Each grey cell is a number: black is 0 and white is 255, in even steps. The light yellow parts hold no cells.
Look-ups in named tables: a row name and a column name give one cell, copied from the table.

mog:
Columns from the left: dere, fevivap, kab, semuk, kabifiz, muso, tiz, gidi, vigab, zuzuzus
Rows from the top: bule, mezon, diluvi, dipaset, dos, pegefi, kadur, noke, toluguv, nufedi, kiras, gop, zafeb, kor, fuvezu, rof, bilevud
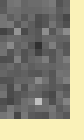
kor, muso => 99
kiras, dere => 102
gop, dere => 82
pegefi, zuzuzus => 101
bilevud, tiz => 82
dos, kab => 149
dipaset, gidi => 116
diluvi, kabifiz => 107
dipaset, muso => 76
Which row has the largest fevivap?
kadur

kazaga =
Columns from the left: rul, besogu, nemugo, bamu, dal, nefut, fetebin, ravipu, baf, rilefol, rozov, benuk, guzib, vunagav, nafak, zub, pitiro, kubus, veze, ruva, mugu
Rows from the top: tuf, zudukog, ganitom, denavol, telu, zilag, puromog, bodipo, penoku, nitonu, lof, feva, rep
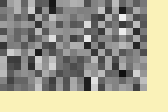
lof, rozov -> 88
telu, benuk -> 158
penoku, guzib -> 112
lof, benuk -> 80
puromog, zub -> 149
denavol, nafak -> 173
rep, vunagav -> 203
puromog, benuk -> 174
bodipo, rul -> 93
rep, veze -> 150
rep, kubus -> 160
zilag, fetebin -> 149
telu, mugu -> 121

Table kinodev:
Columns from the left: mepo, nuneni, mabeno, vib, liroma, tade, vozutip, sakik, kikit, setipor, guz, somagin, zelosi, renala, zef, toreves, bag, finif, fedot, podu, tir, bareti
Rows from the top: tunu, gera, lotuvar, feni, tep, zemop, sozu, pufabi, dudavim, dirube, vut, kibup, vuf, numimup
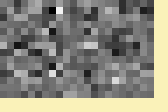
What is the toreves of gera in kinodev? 182
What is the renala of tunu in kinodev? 136
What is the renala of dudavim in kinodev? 126
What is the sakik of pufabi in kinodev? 187
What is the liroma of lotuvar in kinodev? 96
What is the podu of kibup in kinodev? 141
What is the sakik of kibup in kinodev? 112
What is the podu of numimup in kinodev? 117
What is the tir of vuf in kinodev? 138
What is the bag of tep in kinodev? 73
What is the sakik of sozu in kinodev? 157
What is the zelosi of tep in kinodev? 49
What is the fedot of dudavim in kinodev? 91
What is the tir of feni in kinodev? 112
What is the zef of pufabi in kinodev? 130

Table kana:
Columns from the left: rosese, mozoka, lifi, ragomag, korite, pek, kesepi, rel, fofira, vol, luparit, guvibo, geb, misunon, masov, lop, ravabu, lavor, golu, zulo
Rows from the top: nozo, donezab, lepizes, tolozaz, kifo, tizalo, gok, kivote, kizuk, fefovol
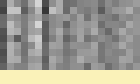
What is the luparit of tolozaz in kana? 143
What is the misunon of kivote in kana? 158
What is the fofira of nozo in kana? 170
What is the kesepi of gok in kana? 108
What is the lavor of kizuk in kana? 163
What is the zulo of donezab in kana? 138
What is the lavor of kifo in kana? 168
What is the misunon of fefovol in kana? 156
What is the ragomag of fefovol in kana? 130
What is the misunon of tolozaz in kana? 158
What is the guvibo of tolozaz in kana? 156
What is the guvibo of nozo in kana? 131

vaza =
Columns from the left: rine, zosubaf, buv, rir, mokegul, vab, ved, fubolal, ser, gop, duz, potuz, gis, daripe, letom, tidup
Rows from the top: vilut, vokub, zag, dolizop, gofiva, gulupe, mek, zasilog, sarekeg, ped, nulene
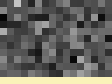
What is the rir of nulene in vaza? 79
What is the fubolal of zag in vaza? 103
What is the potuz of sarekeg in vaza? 165
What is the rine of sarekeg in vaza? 137
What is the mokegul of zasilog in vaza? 38
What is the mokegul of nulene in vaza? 122
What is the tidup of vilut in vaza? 79
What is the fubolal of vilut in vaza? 69
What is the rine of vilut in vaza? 66
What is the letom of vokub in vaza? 65

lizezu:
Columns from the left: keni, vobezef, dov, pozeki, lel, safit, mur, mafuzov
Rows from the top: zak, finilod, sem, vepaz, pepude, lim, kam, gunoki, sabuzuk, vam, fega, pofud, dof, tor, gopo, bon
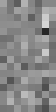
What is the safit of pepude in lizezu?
112
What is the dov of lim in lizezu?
144
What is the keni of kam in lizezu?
125
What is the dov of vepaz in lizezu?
145
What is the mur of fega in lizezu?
167
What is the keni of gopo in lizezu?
135
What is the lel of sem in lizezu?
96
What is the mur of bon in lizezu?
81
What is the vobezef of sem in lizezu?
135
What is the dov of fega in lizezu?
142
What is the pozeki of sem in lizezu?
148
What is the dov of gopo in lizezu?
133
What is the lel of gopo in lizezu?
169
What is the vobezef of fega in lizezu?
134
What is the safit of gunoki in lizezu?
126
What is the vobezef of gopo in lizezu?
178

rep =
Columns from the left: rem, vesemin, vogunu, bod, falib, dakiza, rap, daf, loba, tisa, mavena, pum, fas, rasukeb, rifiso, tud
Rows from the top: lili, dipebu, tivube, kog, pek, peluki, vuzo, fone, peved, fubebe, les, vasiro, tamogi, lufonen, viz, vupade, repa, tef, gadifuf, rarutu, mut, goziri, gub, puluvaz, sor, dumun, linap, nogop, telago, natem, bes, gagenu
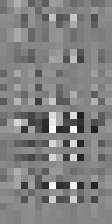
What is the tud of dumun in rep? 147
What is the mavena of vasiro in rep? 125
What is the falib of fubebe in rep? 143
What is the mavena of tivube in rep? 198
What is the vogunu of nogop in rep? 117
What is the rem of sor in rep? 120
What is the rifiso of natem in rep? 133

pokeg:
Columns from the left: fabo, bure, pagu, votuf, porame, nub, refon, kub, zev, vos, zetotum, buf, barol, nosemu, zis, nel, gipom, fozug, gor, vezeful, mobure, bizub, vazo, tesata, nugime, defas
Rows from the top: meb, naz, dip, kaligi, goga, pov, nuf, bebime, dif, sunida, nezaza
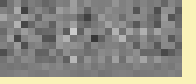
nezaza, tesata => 124
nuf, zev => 152
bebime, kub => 137
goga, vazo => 162
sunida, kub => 129
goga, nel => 107
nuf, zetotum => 145
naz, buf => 134
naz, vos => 142
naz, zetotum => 156
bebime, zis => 138
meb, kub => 112
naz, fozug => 129
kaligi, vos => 133
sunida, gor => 121
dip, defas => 105
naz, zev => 157

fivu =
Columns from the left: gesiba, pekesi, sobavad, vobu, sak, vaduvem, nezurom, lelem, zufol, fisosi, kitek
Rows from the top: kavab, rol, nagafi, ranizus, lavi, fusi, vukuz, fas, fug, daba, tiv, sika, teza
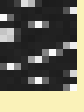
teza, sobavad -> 32
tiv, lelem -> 31
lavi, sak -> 32
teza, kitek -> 250
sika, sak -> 133
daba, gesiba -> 96
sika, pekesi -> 35
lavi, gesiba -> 196
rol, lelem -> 34
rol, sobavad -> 34
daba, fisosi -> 34
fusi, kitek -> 28

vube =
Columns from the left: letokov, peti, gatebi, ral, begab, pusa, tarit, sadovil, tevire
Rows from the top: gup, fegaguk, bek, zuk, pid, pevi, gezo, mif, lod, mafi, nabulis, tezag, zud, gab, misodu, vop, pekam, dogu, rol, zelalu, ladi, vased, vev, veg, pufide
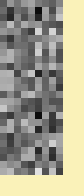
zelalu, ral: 100
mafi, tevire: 139
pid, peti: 133
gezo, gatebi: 111
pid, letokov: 150
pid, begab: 60
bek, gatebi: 135
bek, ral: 78
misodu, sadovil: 82
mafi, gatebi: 127
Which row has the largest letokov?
vop

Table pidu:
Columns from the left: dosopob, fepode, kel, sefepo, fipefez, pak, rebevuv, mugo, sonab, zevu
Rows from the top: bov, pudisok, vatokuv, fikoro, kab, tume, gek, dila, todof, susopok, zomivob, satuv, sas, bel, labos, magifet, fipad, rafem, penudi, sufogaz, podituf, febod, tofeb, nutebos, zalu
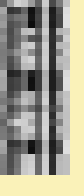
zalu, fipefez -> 210
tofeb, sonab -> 181
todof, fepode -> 80
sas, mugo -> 30
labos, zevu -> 198
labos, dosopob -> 121
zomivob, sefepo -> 99
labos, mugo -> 45
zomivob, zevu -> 216
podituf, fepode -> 50
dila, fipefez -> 139
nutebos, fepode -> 78
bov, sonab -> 123
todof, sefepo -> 199
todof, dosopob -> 125
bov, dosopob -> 103
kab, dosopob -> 130

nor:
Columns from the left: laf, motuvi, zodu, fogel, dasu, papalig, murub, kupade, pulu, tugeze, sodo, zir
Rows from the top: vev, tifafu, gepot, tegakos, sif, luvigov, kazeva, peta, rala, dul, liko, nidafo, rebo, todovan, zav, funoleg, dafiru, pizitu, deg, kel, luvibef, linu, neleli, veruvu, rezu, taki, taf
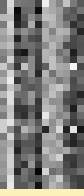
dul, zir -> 71
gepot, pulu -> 148
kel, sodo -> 42
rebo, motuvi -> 197
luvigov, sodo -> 73
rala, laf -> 122
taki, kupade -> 163
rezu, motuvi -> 196
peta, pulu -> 113
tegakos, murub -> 151
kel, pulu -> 139
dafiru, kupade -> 166
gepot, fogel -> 88
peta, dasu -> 105
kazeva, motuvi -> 191
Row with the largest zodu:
rebo

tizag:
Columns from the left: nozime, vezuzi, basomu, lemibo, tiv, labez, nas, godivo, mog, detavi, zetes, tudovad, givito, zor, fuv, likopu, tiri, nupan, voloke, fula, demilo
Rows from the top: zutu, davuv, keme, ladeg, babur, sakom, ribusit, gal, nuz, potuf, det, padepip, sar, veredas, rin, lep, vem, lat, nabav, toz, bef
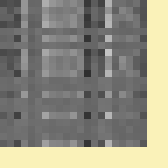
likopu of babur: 111
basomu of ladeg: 76
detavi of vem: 126
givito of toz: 103
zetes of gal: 145
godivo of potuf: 130
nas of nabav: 108

